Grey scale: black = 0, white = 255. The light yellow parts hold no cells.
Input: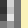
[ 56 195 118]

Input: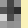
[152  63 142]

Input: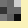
[113 104  12]

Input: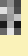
[110 164 194]

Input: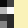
[  9 251]

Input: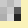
[201 201  36]

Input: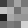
[ 62 179 151 209]
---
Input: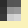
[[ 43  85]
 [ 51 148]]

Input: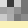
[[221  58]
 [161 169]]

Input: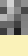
[[147 211]
 [ 82 184]]

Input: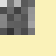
[[221 118]
 [ 77 105]]

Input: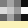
[[126 164]
 [219 198]]

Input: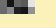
[[109  21]
 [106 137]]

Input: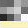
[[104 100]
 [155 185]]

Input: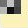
[[112 194]
 [184  16]]

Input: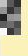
[[193  90]
 [147  55]]
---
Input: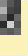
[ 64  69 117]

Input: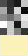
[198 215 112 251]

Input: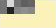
[101 143]

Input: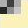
[172 143]

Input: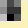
[123  52 192]

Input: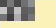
[142  94 172]

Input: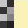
[48 52]
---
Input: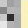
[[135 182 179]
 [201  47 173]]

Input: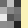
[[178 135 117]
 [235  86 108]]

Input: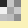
[[240 165 202]
 [192 187 144]]

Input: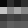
[[196 136 168]
 [ 55  68  61]]

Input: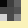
[[ 73  72  82]
 [210  74 137]]

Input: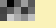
[[ 66  94 150]
 [ 72 202 171]]

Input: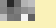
[[134 107 125]
 [188 120 116]]
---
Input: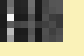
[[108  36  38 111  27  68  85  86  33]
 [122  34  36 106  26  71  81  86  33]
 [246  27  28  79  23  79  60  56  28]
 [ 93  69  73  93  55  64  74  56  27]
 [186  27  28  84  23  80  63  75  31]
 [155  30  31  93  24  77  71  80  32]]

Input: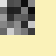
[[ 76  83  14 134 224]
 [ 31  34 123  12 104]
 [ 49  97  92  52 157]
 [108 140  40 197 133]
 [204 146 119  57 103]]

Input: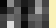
[[142  61  27  42 145  68   6]
 [ 61 103  11  57 166  89  21]
 [110  94  36  99 102  71  69]
 [221  95  12  74  92  56  62]]

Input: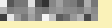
[[ 87 118 119 224  81  51 134 161 128 123  91 174 118 240]
 [127 136 136 170 124 116 143 151 139 138 128 155 137 177]
 [229 153 120 160 128 243 191  92 111 152 180  73 145  63]]

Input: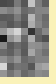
[[ 78 121  86 195 125  95  73]
 [127 145 105 117 132 133 140]
 [ 93 123  94 183 128 107  90]
 [ 87 103  84 173 134 112 106]
 [187 213 141  52 107 135 150]
 [145 173 104 174  98  81  24]
 [ 90 108  94 146 142 127 136]
 [ 96 122  90 166 131 113 107]
 [124 147 105 117 131 131 145]
 [ 94 116 112  87 155 166 214]
 [115 137 104 118 139 133 148]]

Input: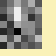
[[116 172 121 174  86  76]
 [148 239 133 112 155  95]
 [116 239 156  50 104  39]
 [ 52 172 145 143 104 132]
 [ 68   3 133 143  86  39]
 [ 84 172  73 112 189 170]
 [148  70 109  81 104  39]]
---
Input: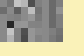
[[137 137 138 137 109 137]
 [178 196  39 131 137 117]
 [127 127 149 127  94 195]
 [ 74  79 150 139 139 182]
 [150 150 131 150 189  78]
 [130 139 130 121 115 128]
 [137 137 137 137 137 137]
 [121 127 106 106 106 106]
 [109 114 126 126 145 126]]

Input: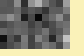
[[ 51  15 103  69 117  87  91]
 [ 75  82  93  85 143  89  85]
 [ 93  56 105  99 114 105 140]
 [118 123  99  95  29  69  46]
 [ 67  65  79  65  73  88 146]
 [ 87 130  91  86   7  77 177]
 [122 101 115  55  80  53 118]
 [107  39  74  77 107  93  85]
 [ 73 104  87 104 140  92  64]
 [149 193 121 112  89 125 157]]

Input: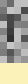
[[192 124 134 166 130 191  95 118 145]
 [112  86 198  49  60  69  71 196 107]
 [169 138 179 193 191 130  87 188 191]
 [149 189 162  86 163 125 163  75 192]]

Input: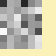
[[144 122 250 117 198 168  50]
 [185 182 147 186 175 179 173]
 [152 159 182 208 232 152 165]
 [149 131 218  86 130 176  37]
 [190 188 157 154 155 204 136]
 [223 230  76 150  96 234 163]]

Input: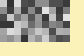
[[157 164  55  75 140 204]
 [143 219  54 200  62  49]
 [173 208 202 118 171 218]
 [ 52 112 184 162  65  77]
 [180 158 108  85 137  69]
 [148 199 147 152  68 142]
 [206 182  84  56 226 142]
 [119  77 134 195 162  79]
 [ 78 175 122  67  57  79]
 [ 89 170  67 226 124  58]]

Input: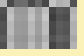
[[ 81  92  82  84  74  81 184]
 [187 175 186 184 194 186  74]
 [155 150 155 154 158 154 107]
 [153 148 153 152 156 153 109]
 [187 174 185 183 193 186  75]
 [159 152 158 157 162 158 103]
 [191 177 189 187 198 189  71]
 [ 69  83  71  73  61  70 196]
 [ 89  99  90  92  83  90 176]
 [ 83  93  84  86  77  84 182]
 [178 168 177 175 184 177  83]]
